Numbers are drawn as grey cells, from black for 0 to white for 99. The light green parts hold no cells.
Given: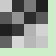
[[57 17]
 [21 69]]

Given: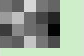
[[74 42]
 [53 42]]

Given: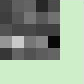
[[33 46]
 [27 28]]

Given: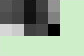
[[26  7]
 [79 25]]

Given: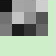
[[76 56]
 [11 20]]

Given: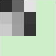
[[61 22]
 [62 20]]
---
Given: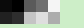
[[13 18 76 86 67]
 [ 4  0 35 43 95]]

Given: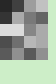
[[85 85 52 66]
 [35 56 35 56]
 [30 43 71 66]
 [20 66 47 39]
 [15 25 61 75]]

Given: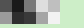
[[60 18 22 64 94]
 [32 10 47 86 74]]

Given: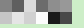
[[77 89 81 98 10 28]
 [51 37 85 42 55 59]]

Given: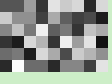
[[79 56 56 25 66 37 25 29 11]
 [52 75 47 93 37 47 20 75 66]
 [42 47 11 84 66 29 79 70 56]
 [33 33 61 20 88 79 84 16 84]
 [20 11 84 70 20 93 61 88  7]
 [16 98 42 42 16 52 52 25 88]]

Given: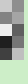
[[92 37]
 [79 55]
 [51 64]
 [25 74]
 [12 46]]

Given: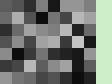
[[58 45 41 27 32 18  5 13]
 [54  5 22 45 18 13  9 58]
 [41 67 32  5 45 27 71 63]
 [36 32 18 49  9 58 58 49]
 [32 54 27 63 67 22 76  9]
 [22 27 71 36 54 63  9 36]
 [18 41 63 54 49 71 13 41]]
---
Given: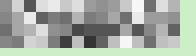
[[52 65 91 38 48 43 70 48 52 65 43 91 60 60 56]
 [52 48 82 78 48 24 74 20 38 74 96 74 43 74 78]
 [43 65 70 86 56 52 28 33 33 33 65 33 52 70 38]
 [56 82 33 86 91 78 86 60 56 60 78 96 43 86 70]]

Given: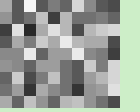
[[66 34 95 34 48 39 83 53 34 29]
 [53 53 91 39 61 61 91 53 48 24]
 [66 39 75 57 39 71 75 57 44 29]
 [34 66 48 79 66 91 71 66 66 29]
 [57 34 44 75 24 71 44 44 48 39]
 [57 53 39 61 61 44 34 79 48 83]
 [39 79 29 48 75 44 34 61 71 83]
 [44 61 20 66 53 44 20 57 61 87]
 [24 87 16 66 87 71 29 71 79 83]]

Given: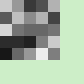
[[ 9 40 59 92 49]
 [35 74 54 69 26]
 [83 45 40 40 45]
 [79 59 22 31 69]
 [17 17 13 49 79]]

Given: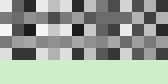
[[47 61 65 52 56 52 65 56 52 65 42 61 47 61]
 [47 42 56 52 30 47 61 34 42 42 42 69 25 69]
 [86 21 21 86 69 86 21 74 34 21 82 34 61 25]
 [91 38 16 91 74 86 16 74 47 30 82 30 69 21]
 [95 30 11 95 78 91 11 78 38 25 91 30 74 16]]

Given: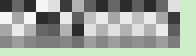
[[95 65 95 17 22 91 36 74 91 65 91 74 91 65 22]
 [65 91 69 40 36 69 17 87 69 87 69 87 69 91 36]
 [52 61 52 48 48 52 44 61 52 61 52 56 52 61 48]
 [17 40 17 95 87 22 69 36 17 40 17 36 17 40 87]]

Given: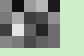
[[52  6 61 71 10]
 [24 88 38 14 42]
 [52 47 29 38 42]
 [47 66 24 29 56]]

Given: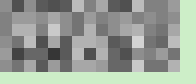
[[55 45 73 31 65 35 69 69 65 35 40 82 45 40 73]
 [50 69 69 50 78 55 45 69 45 55 65 69 50 45 65]
 [55 45 65 35 60 40 65 65 60 40 40 78 45 45 69]
 [50 60 60 55 65 55 45 60 50 55 60 50 55 50 55]
 [55 31 55 35 31 35 73 50 65 35 31 73 50 50 60]
 [60 26 40 40 21 35 73 31 69 40 31 55 50 60 45]]
